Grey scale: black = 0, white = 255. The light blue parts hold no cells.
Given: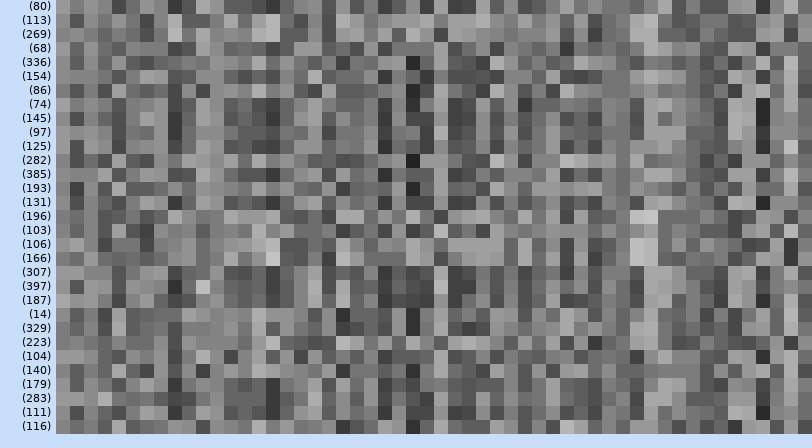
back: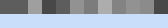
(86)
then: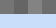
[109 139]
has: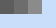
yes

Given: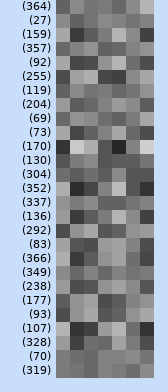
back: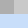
(170)
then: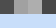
[ 65 138]
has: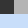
no
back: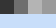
(107)

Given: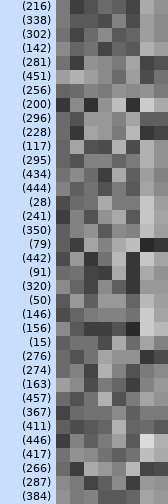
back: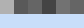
(142)
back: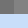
(146)
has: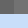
yes
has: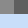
yes
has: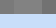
yes
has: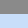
no
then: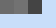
[ 62 170]

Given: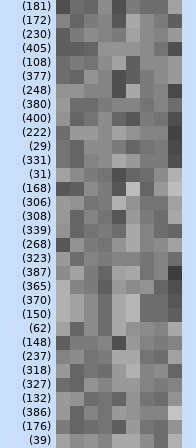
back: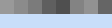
(377)
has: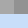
yes

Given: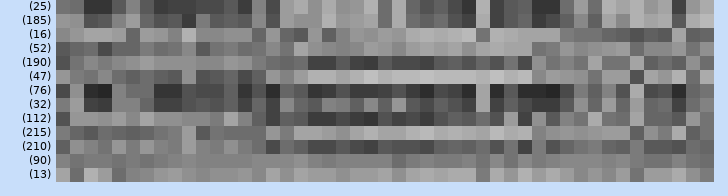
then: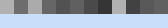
[53 53]
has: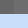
yes
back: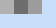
(25)
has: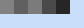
no
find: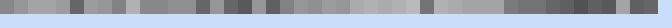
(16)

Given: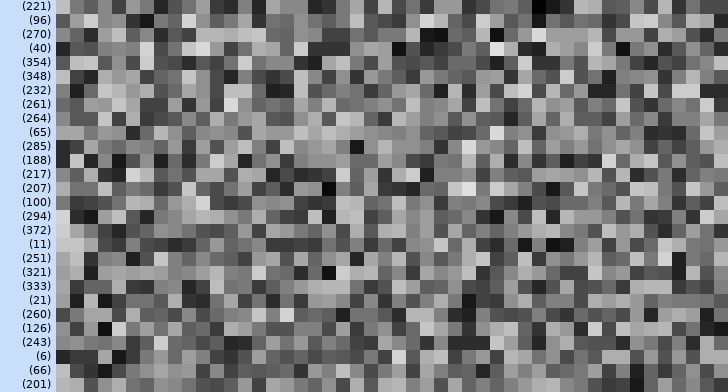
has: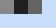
no
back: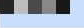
(294)
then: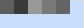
[ 88 152]
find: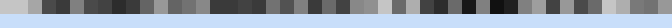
(11)
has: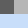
yes
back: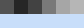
(354)

